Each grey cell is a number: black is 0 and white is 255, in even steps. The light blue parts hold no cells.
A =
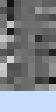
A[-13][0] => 121
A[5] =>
[197, 170, 113, 101, 130, 47, 84, 90]
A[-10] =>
[112, 195, 124, 111, 112, 111, 123, 138]
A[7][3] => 110
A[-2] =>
[105, 79, 117, 108, 111, 55, 69, 20]
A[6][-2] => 106
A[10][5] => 100
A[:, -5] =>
[104, 109, 105, 111, 102, 101, 102, 110, 110, 97, 98, 108, 106]
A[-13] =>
[121, 19, 86, 104, 107, 111, 98, 96]
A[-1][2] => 97
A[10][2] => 85
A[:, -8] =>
[121, 81, 117, 112, 137, 197, 158, 85, 127, 202, 191, 105, 133]
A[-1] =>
[133, 126, 97, 106, 110, 143, 135, 178]
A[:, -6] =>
[86, 93, 96, 124, 85, 113, 93, 116, 127, 80, 85, 117, 97]
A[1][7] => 144
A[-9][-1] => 102
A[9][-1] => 145
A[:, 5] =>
[111, 154, 94, 111, 106, 47, 103, 74, 98, 100, 100, 55, 143]
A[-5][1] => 209
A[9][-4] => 123
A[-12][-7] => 55

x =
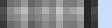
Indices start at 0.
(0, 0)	60
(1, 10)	162
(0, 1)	112
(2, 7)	136
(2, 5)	133
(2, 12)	38
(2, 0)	72
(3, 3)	151
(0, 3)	151
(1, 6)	175
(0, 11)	144
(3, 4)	97
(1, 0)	80
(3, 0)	57
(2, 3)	166
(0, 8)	163
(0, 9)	126
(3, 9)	123
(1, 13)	75

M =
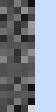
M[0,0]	77
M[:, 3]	[79, 146, 25, 70, 115, 33, 93, 105, 145, 79, 80, 120, 75, 91, 81, 61]
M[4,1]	97
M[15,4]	212
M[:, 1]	[68, 82, 86, 107, 97, 82, 83, 99, 82, 86, 87, 94, 67, 84, 67, 123]
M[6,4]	83
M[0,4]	17
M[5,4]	53
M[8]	[133, 82, 58, 145, 99]
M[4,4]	144
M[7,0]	103
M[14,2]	123
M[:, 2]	[123, 58, 114, 52, 45, 119, 84, 48, 58, 89, 84, 49, 125, 85, 123, 25]

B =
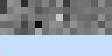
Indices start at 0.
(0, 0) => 65
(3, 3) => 72
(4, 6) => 113
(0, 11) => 116
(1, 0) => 66
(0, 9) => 58
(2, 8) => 198
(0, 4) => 118
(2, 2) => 130
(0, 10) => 111
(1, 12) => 123
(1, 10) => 107
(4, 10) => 107
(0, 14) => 138
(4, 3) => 85
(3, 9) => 108
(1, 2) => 144
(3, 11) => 122
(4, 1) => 138
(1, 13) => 114
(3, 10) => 145
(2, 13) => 101
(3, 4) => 115

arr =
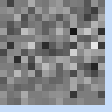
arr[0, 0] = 125
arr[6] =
[142, 52, 136, 153, 200, 109, 43, 91, 125, 95, 66, 160, 125, 232, 58]
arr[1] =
[138, 149, 125, 146, 91, 155, 125, 164, 150, 162, 101, 111, 90, 61, 127]
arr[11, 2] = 124
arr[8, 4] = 83
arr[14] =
[137, 111, 105, 154, 132, 125, 122, 130, 153, 125, 125, 138, 125, 126, 125]
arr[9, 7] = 152
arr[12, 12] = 125
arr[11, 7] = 101
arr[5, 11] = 99
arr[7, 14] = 157
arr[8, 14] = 100
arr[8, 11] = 117
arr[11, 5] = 111
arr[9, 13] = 36
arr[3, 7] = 102
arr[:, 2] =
[125, 125, 172, 118, 94, 125, 136, 139, 44, 108, 184, 124, 100, 124, 105]
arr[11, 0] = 91
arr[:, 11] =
[121, 111, 107, 111, 163, 99, 160, 139, 117, 100, 143, 142, 106, 125, 138]
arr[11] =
[91, 152, 124, 121, 102, 111, 120, 101, 104, 123, 164, 142, 170, 125, 135]
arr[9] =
[125, 125, 108, 125, 63, 135, 187, 152, 97, 158, 185, 100, 80, 36, 165]
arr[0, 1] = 66
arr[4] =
[157, 79, 94, 190, 164, 125, 96, 129, 179, 138, 22, 163, 197, 154, 47]
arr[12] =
[109, 123, 100, 108, 105, 144, 112, 116, 132, 125, 167, 106, 125, 155, 143]
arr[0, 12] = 85
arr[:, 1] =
[66, 149, 125, 85, 79, 125, 52, 134, 144, 125, 124, 152, 123, 116, 111]
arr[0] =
[125, 66, 125, 123, 171, 125, 119, 142, 154, 113, 125, 121, 85, 145, 109]
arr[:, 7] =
[142, 164, 126, 102, 129, 122, 91, 72, 139, 152, 139, 101, 116, 143, 130]
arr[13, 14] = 78
